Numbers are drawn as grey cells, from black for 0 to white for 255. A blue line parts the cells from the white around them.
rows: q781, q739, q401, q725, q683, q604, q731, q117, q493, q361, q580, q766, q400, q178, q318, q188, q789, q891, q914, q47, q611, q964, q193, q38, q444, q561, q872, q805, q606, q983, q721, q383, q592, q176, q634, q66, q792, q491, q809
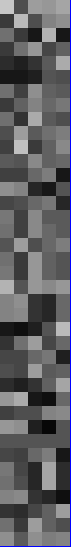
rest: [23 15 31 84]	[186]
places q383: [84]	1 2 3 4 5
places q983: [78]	2 3

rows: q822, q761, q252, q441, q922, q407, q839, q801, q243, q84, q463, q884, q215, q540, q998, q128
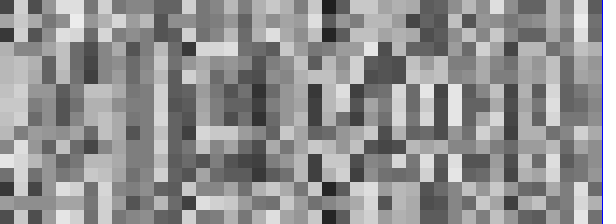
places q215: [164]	9 15 36 39
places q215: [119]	5 42
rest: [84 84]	[156  78 192 107 222  92 119 142]
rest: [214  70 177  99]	[214 119 119 142]
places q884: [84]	15 17 34 35
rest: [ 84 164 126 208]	[107 200  78 229  99  99 170  78 164 119 222  99 107 134]

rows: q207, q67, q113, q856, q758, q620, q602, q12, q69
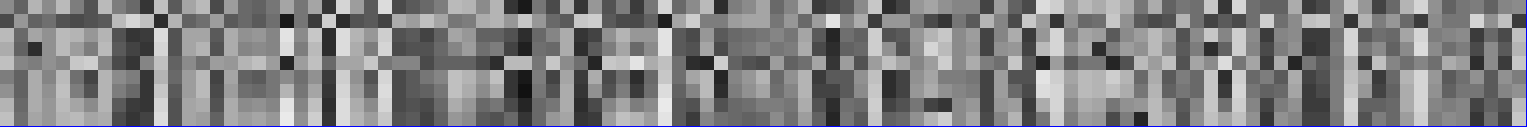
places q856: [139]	19 47 69 84 99 101 103 107
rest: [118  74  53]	[118  90 180 133  74 199 157  53 145 105 111 199 145  90  74  82 180 111
  67  90  74 111 206 111 139 192 199 139  53 180 125 151 105  59 139 118
 118 213 145 192  59]
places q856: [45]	3 24 42 60 79 87
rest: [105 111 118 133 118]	[165  90  37 111  98 206  82  90 151 180 199 139 157  67 133 172  59 151
 213 125 165 157  90 139 157 186 157  82 139 199 133 206 139  59 133 139
  59  59 118 213  90 111 105 165 213 125 133 139  59 105  74 192]
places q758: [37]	21 43 51 75 80 93

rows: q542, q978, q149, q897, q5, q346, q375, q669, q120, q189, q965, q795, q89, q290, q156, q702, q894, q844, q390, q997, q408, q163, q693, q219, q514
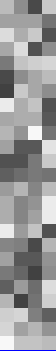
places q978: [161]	1 2 3
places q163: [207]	4

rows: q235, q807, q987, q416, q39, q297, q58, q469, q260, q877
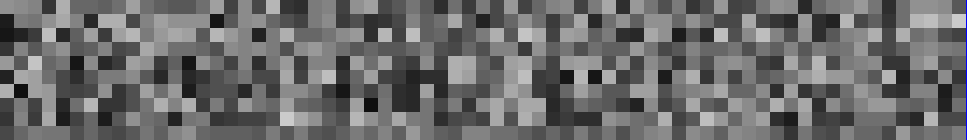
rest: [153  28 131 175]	[ 53 131  66 123  88 103 117 153 175 153 153 117  88 182  34  96  53 139
  53]
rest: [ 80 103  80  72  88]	[117  96 131 145 103  96  96  96  88 123  88 123  88  80  96 123 103 131
  96 153 117  96  88 131 131 111 111  96  80 103  80 123  88 117  80 111
 131 139  80 139 123  96 139 131 123  96  53 117  80  72 131 103 103  72
 153 103 117 103 123]
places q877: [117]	4 5 11 31 44 58 67
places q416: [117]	41 47 53 55 61 69

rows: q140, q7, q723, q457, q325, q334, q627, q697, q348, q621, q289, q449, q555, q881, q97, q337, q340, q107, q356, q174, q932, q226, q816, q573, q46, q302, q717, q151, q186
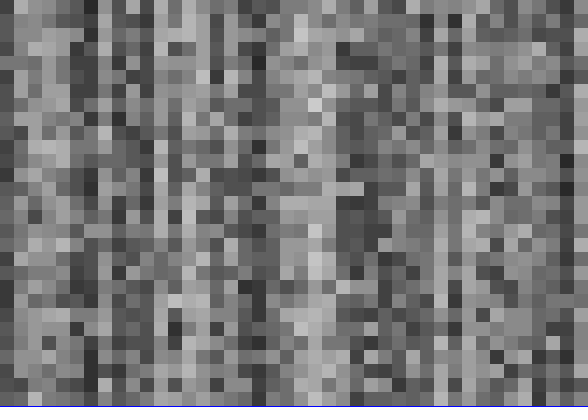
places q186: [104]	2 6 10 18 29
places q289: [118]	6 7 14 20 29 39
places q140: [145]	3 8 34

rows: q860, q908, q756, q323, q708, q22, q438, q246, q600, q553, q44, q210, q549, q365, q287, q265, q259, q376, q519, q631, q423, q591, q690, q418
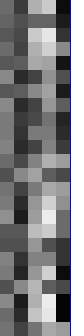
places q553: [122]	1 3 4
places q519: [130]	1 3 4
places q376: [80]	1 2 4
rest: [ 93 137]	[162  28]

